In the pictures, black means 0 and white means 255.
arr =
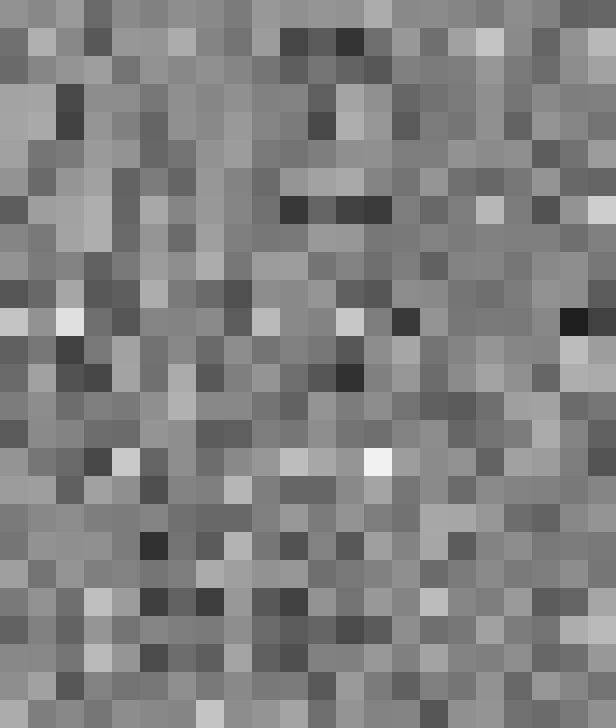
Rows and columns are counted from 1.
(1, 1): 145
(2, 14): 110
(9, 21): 111
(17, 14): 241
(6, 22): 155
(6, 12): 126
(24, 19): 142
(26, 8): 196
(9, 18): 129
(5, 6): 101
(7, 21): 104
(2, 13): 52
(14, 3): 82
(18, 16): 138
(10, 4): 97
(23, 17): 119
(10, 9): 119
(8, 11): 56
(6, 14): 144
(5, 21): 134
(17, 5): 200
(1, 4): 105
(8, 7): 133
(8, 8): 152
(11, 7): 122
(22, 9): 152
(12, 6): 133
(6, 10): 122
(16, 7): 142
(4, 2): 164
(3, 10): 117
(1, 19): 140
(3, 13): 99
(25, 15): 96
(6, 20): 93
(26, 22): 144
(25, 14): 123
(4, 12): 95
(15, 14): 140
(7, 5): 99

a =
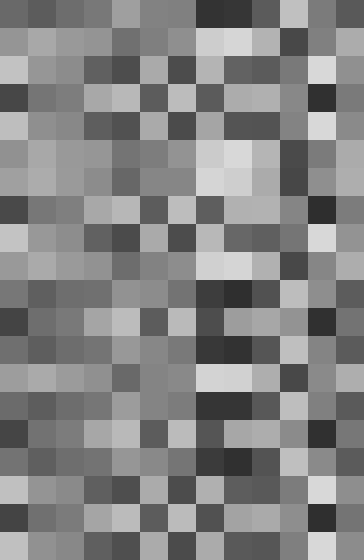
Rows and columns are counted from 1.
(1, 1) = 105
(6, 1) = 145
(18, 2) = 148
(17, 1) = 115
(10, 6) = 130
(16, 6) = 92
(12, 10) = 167
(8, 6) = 92
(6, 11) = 74
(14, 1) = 157
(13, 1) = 111
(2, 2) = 168
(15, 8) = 53
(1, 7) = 128
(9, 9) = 103
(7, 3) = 154
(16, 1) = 69
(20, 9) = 89
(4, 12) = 48
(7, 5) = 103
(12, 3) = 121
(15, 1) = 107
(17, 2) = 95
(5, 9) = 84
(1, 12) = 123
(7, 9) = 206
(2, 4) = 148
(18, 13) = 142
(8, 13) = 124
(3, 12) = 216
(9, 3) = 141
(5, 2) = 143
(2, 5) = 112
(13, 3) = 109
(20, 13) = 140
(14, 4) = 144
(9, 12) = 216
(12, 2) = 110

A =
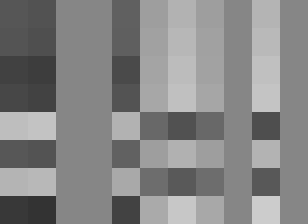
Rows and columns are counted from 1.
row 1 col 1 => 86
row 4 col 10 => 196
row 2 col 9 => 134
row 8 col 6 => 170
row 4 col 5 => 83
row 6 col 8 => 158
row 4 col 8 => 166
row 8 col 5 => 66
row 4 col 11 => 134
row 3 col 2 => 61
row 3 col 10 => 192
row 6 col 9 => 134
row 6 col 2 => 83
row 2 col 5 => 95
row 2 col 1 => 84
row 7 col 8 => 109
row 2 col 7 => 183
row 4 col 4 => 134
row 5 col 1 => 190
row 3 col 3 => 134
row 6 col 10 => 179
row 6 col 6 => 158
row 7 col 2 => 184
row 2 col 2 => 79
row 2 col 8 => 161
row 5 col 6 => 104
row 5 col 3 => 134
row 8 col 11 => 134
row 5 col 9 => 134

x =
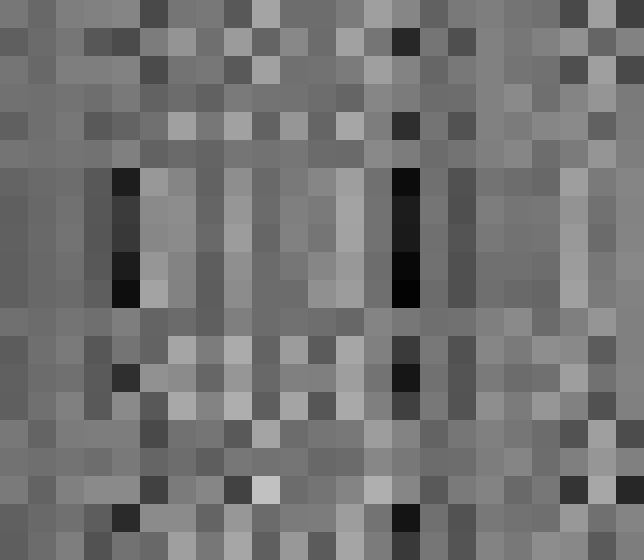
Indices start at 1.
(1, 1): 119
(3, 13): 123
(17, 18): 125
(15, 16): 120
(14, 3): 112
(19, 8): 100
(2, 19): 119
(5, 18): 129
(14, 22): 113
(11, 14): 111
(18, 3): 128
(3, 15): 131
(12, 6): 100
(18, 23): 39
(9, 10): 102
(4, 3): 115
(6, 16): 108
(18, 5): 138
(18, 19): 105
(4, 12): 109
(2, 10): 100
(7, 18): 115
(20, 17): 84
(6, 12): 107
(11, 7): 130
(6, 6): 98
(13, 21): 137
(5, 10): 98
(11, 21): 160
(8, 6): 138
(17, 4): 109
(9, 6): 135
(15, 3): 128
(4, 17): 109
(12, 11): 113
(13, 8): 124
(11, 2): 104
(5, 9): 161
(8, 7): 141
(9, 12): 117

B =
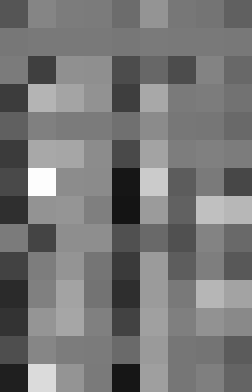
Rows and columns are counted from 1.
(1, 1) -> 85
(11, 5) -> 46
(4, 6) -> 168
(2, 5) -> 119
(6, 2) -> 168
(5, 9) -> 105
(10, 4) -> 117
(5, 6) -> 139
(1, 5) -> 108
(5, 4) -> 123
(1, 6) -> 148
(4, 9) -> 114
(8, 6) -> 155
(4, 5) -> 62
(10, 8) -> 126
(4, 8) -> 124
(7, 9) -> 71
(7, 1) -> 73
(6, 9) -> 124
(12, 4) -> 128
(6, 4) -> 140
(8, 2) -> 147
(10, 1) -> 66
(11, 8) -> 182
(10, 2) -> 125
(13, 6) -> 154
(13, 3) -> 124
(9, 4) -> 142
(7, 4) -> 139
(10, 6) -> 155
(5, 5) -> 112
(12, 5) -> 66

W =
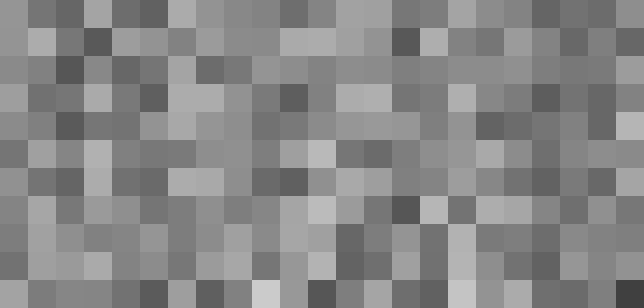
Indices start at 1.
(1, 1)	149
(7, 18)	135
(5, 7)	168
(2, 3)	119
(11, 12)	86
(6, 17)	150
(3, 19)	144
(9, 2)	161
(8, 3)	120
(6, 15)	126
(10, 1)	114
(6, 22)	141
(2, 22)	127
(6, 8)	142
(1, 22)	108
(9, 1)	125
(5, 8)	149
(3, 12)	131
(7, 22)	104
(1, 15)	119
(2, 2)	172
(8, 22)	144
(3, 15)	127
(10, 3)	154
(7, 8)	169
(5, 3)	90
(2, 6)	147
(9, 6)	149
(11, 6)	91
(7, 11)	96
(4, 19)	124
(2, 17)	130
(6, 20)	111
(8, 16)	182
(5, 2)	128
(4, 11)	94
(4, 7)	172
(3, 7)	164
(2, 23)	103
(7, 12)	144

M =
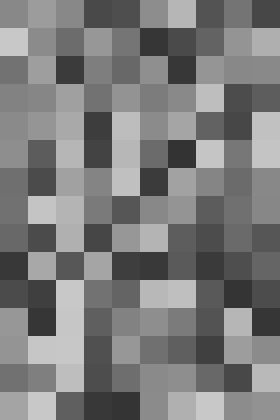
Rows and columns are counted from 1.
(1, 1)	136
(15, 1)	164
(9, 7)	93
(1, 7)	182
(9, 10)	86
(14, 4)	77
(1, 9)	116
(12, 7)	123
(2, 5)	117
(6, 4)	67
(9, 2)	75
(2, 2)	139
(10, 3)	87
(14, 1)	113
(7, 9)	107
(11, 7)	191
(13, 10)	139
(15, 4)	56
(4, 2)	134
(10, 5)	62
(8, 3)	180
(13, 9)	157
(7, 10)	136
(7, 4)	132
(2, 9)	148
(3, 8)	149
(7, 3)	161
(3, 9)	136
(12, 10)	54
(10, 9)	78
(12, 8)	83
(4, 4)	114
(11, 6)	184
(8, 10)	135

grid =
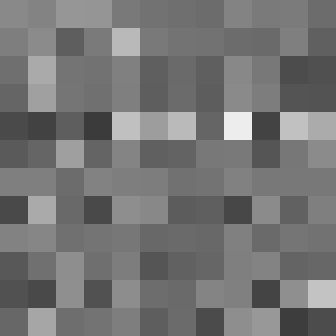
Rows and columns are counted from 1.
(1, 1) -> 137
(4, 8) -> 93
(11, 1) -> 81
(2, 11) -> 127
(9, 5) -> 119
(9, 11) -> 117
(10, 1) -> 88
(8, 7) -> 92
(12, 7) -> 107
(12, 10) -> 152
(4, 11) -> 84
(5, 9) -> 237
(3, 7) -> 106
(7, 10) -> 120
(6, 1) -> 90
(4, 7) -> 107
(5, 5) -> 192
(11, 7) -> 106
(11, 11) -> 143
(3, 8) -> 95
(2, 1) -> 126
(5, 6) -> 157
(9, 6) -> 104
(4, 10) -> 125
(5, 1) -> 74
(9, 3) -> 112
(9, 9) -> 128
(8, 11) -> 97
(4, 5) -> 127
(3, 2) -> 170
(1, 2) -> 131
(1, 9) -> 131
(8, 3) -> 105
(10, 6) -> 85
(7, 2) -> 127
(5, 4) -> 59

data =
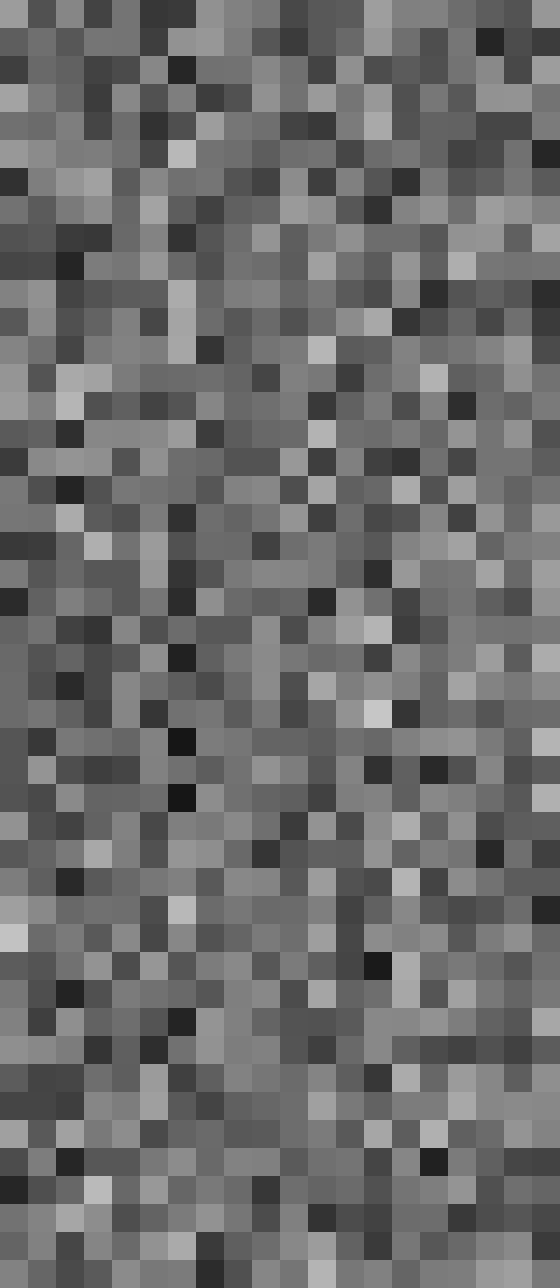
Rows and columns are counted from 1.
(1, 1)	156
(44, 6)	99
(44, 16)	109
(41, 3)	161
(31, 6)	81
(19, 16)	133
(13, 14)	95
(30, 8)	121
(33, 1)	159
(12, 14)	168
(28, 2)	148
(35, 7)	85
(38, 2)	136
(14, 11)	128
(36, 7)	105
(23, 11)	76
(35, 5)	76
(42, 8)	105
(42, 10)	128
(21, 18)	163
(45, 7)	170
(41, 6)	74
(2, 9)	124
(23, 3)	65
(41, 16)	176
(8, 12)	142
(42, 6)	120
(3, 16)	80
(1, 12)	88
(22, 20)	146
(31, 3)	121
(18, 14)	104
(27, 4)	112
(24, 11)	119
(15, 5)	96
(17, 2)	137
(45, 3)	70
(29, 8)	141

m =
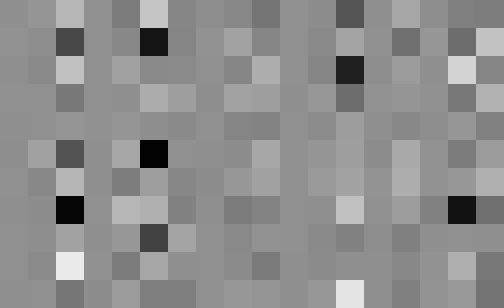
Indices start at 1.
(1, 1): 143
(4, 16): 145
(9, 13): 130
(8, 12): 143
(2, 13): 164
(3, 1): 143
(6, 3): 83
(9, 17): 144
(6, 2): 161
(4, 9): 162
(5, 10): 131
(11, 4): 141
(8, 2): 141
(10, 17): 175
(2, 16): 150
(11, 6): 126
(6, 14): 140
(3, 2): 137
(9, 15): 128
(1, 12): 141
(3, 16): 143
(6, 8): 143
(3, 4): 144
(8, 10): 131
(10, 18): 120
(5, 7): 138
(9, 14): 142
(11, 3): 118
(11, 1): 143
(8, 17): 18
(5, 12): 140
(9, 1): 144
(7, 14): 147
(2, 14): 145
